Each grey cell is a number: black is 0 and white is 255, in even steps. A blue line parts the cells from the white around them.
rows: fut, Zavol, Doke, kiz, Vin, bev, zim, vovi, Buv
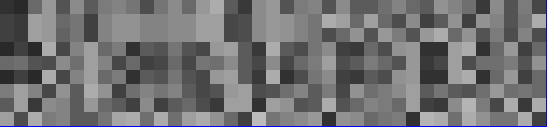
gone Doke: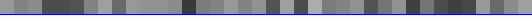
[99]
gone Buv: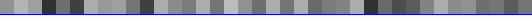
[166]

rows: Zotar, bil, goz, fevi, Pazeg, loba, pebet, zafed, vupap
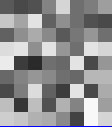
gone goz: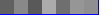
[119]
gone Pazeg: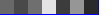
[235]
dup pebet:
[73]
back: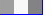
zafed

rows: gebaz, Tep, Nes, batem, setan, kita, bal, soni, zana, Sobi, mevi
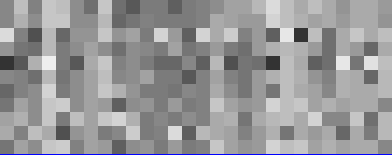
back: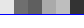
setan
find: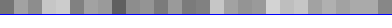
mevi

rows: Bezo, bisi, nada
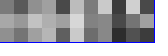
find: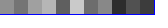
nada
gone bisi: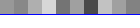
[168]
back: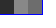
nada
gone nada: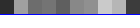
[81]

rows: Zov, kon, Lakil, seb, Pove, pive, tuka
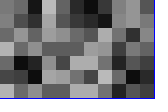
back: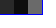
pive
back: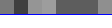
seb
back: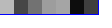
pive

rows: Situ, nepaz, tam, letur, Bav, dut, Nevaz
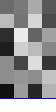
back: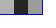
Nevaz
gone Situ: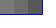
[170]
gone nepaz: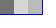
[75]
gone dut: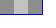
[149]

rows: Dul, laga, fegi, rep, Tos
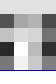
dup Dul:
[225]
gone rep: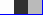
[41]
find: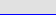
Dul
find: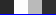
rep
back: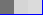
fegi

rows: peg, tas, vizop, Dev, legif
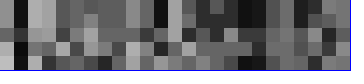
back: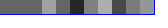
Dev
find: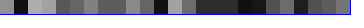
tas
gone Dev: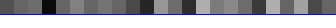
[168]
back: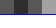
peg

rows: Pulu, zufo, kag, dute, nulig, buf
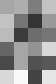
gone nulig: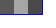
[81]
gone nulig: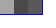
[81]
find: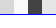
buf
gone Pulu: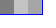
[174]
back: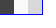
buf
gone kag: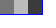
[109]
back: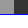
zufo

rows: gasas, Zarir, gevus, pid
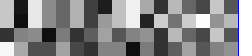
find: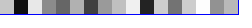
Zarir
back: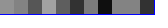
pid
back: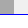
gasas
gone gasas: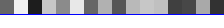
[23]

